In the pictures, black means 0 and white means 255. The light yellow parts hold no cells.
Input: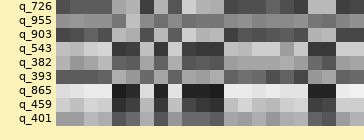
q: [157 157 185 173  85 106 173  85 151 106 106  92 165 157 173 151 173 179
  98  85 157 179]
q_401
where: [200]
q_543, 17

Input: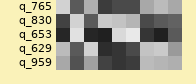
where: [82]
q_959, 1
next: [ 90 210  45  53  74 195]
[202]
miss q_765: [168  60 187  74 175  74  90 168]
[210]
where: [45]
q_629, 3

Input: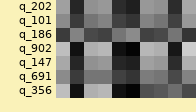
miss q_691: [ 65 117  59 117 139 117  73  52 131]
[124]
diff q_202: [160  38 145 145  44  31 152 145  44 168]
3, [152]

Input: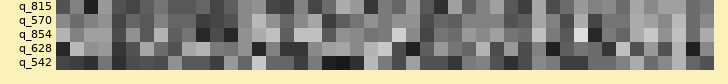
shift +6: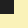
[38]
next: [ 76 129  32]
[94]

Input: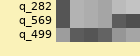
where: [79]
q_569, 5
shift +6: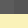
[98 91]

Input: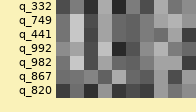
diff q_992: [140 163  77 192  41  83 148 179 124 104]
6, [140]
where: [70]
q_441, 2

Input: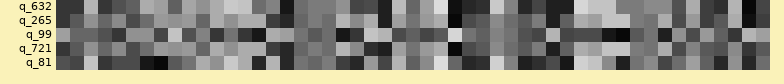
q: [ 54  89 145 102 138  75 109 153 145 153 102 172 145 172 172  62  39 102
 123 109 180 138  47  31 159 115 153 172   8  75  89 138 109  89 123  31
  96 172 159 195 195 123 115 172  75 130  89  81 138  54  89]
q_721
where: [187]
q_632, 24
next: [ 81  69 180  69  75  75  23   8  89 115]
[31]
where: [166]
q_632, 9

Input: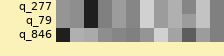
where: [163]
q_846, 8
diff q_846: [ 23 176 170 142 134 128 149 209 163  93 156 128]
0, [31]
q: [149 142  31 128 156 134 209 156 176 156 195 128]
q_79

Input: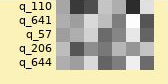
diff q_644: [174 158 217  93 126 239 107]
3, [100]
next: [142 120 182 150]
[196]
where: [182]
q_206, 4
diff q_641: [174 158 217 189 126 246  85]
5, [253]
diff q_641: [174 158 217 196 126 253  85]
3, [189]

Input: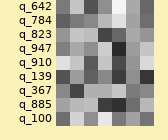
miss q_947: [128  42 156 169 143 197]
[205]
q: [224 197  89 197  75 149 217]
q_910
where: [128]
q_947, 0
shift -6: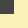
[63]

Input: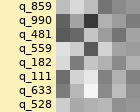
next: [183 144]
[150]
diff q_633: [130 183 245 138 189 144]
0, [124]
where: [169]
q_528, 1

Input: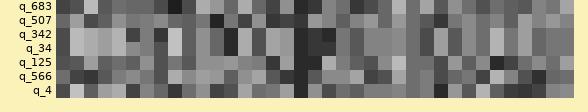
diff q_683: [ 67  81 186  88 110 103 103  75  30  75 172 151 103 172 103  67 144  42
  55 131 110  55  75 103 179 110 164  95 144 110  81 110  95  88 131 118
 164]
27, [88]
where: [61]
q_4, 32
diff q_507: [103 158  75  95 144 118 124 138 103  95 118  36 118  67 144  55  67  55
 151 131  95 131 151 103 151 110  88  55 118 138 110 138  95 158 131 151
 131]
31, [131]
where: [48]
q_566, 34
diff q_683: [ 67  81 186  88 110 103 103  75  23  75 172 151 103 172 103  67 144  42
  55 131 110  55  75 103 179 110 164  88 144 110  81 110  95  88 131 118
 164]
8, [30]
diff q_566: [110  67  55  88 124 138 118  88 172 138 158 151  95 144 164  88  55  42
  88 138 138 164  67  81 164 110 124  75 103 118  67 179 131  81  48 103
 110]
7, [81]

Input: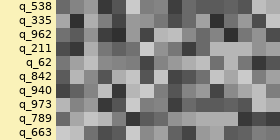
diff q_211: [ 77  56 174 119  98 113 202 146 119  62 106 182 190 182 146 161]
12, [182]
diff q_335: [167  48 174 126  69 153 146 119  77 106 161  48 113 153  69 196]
14, [77]

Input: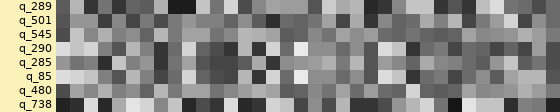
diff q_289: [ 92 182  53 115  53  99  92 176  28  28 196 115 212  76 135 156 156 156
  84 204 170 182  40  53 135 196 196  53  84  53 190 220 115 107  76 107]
15, [162]
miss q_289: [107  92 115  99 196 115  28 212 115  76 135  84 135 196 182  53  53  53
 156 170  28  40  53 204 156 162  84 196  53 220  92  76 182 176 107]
[190]
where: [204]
q_289, 19
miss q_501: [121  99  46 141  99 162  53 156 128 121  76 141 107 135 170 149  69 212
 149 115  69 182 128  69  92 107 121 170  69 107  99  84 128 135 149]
[61]

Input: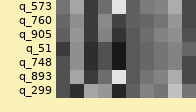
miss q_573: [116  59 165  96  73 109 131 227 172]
[123]
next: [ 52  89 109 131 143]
[81]
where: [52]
q_905, 4
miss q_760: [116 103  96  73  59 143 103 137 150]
[67]
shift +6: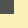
[87]

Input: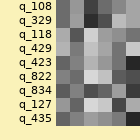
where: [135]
q_108, 4
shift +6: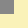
[141]
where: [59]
q_834, 5
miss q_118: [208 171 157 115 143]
[86]

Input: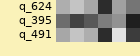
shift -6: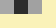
[161  38 155]
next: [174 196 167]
[44]
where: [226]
q_491, 4

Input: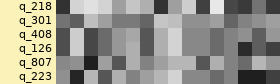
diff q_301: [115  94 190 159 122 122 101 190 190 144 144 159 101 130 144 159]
7, [197]
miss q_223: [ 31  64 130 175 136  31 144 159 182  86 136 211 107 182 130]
[37]
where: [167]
q_408, 5
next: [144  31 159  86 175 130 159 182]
[182]
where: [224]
q_218, 2

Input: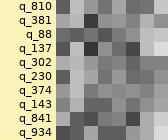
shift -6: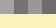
[159 109 146 102]
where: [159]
q_374, 7
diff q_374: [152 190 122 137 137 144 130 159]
3, [144]
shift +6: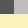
[ 92 196]
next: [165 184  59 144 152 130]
[178]
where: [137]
q_374, 4

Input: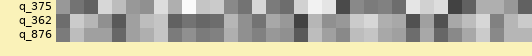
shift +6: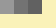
[158 121 103]
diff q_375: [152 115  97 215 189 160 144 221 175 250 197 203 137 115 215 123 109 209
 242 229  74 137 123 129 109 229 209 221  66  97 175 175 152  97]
5, [152]
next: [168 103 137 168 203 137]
[182]
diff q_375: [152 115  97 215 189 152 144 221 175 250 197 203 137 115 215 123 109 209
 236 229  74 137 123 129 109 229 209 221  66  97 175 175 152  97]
18, [242]
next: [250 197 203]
[137]
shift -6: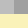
[183 154]

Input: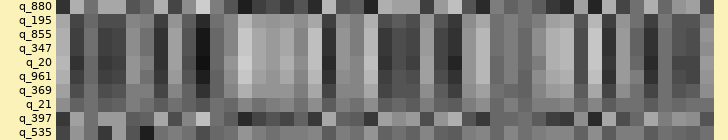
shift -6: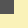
[78]
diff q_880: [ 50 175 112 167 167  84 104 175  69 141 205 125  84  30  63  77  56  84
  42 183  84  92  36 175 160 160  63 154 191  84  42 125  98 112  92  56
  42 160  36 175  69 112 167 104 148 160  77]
42, [175]
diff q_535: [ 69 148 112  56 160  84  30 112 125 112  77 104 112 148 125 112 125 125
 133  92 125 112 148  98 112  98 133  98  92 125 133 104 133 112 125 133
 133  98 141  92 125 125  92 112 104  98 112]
4, [154]
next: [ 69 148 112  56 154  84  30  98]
[141]
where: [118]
q_195, 43

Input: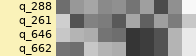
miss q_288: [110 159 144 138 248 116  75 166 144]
[152]
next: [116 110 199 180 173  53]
[61]

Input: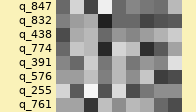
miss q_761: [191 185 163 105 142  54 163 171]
[76]
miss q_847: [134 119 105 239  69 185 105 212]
[111]
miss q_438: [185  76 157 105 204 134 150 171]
[178]

